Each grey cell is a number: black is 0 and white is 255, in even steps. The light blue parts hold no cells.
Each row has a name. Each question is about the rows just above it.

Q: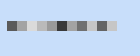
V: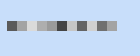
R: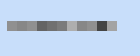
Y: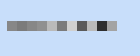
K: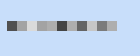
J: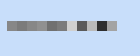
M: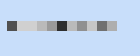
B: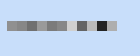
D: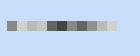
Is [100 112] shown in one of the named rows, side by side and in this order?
yes
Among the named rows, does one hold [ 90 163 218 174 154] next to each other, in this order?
yes
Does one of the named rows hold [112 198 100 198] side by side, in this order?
yes

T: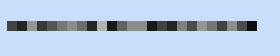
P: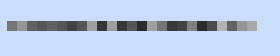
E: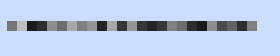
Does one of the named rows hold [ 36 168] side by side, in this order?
yes
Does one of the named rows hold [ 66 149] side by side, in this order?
no

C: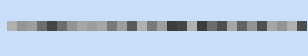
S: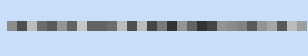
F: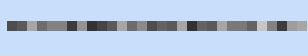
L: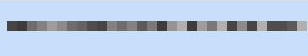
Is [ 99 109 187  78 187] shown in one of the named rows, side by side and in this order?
yes
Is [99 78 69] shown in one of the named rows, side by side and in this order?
yes
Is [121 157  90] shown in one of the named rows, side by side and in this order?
yes

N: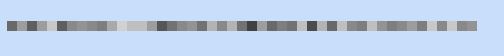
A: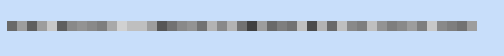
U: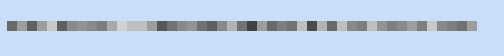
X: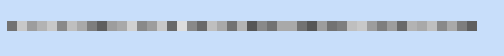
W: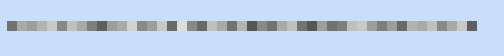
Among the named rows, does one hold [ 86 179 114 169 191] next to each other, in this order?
no
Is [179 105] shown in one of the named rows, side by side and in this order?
yes

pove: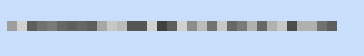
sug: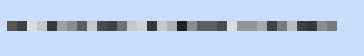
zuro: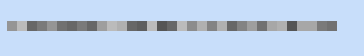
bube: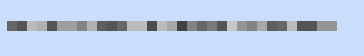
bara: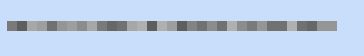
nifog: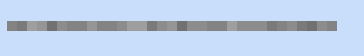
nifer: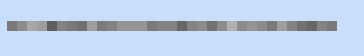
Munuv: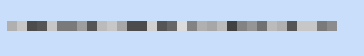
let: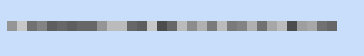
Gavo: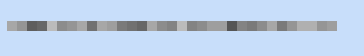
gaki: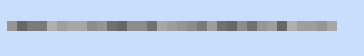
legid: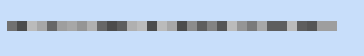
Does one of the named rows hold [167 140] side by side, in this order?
yes
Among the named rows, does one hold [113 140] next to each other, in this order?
yes
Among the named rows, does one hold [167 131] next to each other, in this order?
no
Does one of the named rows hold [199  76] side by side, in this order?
yes
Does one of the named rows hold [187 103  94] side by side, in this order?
yes
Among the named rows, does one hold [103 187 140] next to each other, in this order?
yes

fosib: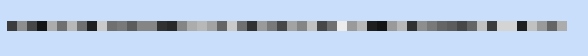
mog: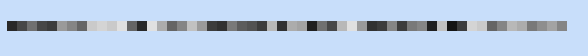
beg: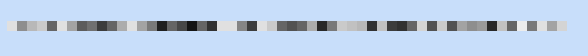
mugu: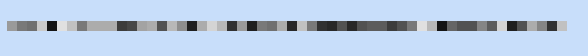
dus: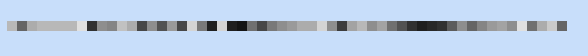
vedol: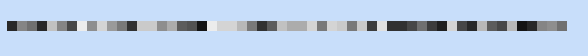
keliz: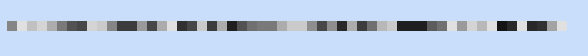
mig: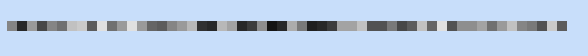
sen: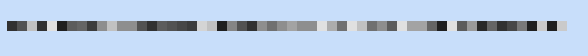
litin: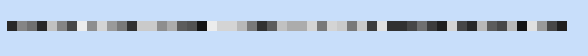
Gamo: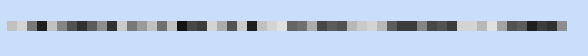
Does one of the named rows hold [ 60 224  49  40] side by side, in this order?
no
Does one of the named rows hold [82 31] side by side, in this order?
no

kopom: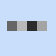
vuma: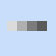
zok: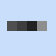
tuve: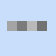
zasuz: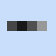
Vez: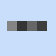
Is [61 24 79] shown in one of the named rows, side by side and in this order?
no
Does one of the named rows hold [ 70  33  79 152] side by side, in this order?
no
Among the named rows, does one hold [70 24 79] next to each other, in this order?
yes
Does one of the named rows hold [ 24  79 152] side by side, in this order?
yes
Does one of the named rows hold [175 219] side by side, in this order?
no
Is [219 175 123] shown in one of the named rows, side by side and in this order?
yes

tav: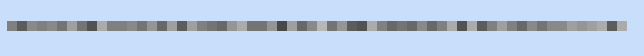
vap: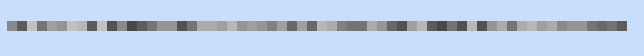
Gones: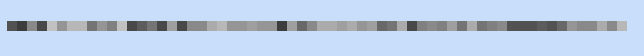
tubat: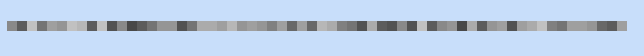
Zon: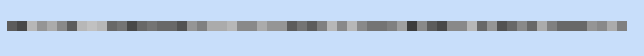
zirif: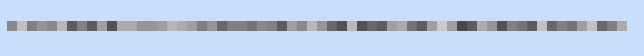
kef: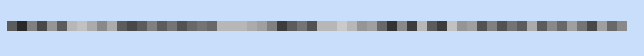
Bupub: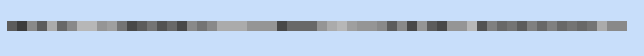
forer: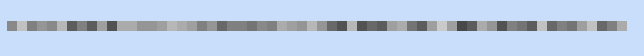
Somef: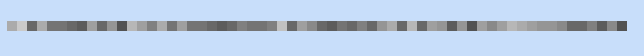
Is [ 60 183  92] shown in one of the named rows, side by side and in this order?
yes
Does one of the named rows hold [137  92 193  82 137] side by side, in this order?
no

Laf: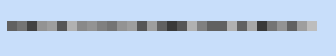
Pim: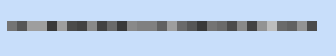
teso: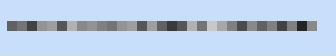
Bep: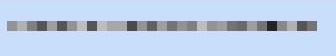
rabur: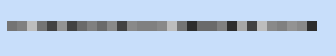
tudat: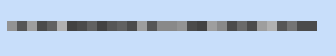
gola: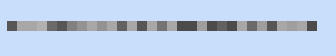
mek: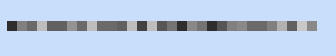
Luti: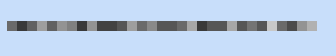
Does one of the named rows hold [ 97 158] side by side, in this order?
yes
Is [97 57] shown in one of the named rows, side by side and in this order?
yes
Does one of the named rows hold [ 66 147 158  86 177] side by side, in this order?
yes
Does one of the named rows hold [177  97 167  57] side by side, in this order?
yes
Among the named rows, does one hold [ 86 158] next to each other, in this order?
yes
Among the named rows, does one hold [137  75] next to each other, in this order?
yes
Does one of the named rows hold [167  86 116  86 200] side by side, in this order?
yes

